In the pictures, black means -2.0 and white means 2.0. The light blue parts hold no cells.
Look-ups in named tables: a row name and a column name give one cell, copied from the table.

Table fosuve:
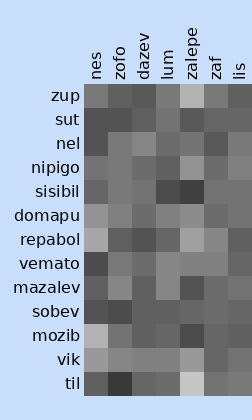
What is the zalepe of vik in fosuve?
0.4
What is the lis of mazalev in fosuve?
-0.2
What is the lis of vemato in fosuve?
-0.4
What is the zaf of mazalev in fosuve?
-0.3
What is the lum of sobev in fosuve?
-0.5
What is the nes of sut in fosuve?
-0.7
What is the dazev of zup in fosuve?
-0.6
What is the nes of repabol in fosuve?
0.6
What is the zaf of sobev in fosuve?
-0.3
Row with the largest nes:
mozib

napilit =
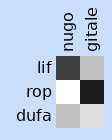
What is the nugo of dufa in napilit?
1.0
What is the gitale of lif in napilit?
1.0
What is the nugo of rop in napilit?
2.0
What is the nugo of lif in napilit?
-1.0
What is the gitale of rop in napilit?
-1.6
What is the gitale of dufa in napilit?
1.5
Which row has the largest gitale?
dufa

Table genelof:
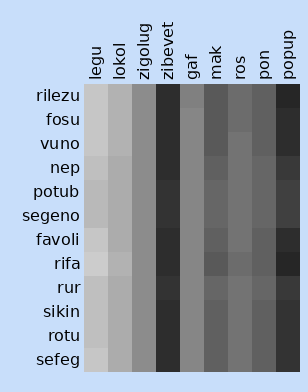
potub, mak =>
-0.4
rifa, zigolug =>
0.2
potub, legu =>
0.9
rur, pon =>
-0.4
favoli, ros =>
-0.2
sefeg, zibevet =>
-1.3
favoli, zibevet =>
-1.3
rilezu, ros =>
-0.3
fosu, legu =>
1.1
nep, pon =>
-0.4

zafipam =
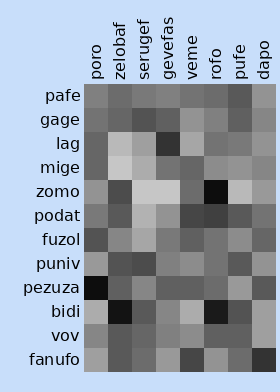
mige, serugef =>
0.7
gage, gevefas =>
-0.5
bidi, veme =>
0.7
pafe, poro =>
0.0
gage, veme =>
0.3
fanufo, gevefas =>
0.4
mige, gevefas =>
-0.2
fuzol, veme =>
-0.5
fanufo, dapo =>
-1.2
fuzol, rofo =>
-0.2
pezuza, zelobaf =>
-0.5
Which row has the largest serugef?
zomo

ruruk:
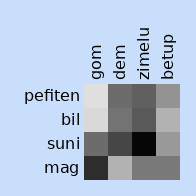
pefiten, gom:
1.5
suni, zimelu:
-1.9
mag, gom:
-1.3
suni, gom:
-0.3
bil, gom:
1.4
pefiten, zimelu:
-0.5
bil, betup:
0.8
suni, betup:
0.4
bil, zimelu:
-0.6
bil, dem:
-0.2
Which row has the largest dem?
mag

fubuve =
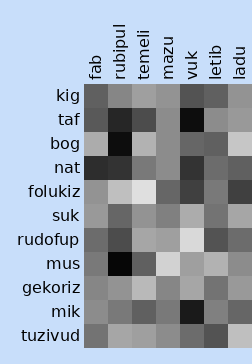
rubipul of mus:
-1.9
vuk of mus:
0.5
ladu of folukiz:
-1.0
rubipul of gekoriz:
0.3
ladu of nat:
-0.5
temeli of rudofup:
0.6
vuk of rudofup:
1.4
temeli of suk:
0.3
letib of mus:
0.8
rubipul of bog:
-1.8
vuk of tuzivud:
-0.3
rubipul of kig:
0.1
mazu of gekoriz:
0.1

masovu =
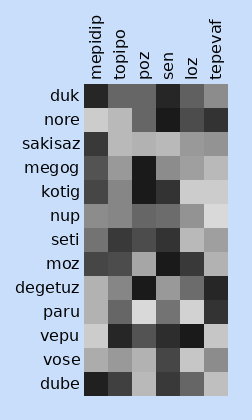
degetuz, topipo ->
0.1
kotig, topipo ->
0.1
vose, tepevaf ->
0.2
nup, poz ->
-0.4
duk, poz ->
-0.4
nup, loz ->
0.3
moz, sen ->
-1.6
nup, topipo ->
0.1
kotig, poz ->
-1.6
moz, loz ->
-1.1
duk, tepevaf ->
0.2
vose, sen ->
-0.9
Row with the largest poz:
paru

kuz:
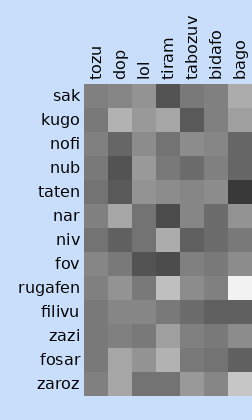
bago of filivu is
-0.5
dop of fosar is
0.6
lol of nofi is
0.2
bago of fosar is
-0.5
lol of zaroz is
-0.2
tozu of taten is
-0.2
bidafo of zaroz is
0.1
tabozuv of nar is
0.1

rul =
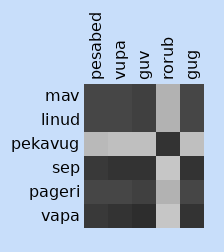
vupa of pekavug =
1.0
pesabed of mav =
-0.9
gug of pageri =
-0.9
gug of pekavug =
1.0
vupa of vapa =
-1.2
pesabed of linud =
-0.9

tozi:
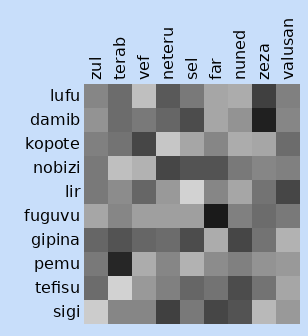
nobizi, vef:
0.8
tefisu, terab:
1.3
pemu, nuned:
0.0
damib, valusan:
0.1
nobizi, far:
-0.7
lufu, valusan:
0.0
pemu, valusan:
0.4
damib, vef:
-0.1
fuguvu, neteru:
0.5
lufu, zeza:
-1.0
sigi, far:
-0.9
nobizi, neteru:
-0.9
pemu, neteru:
0.1
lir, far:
0.1
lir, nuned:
0.6
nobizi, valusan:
0.0
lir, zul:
-0.1
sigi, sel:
-0.1
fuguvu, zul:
0.6
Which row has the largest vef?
lufu

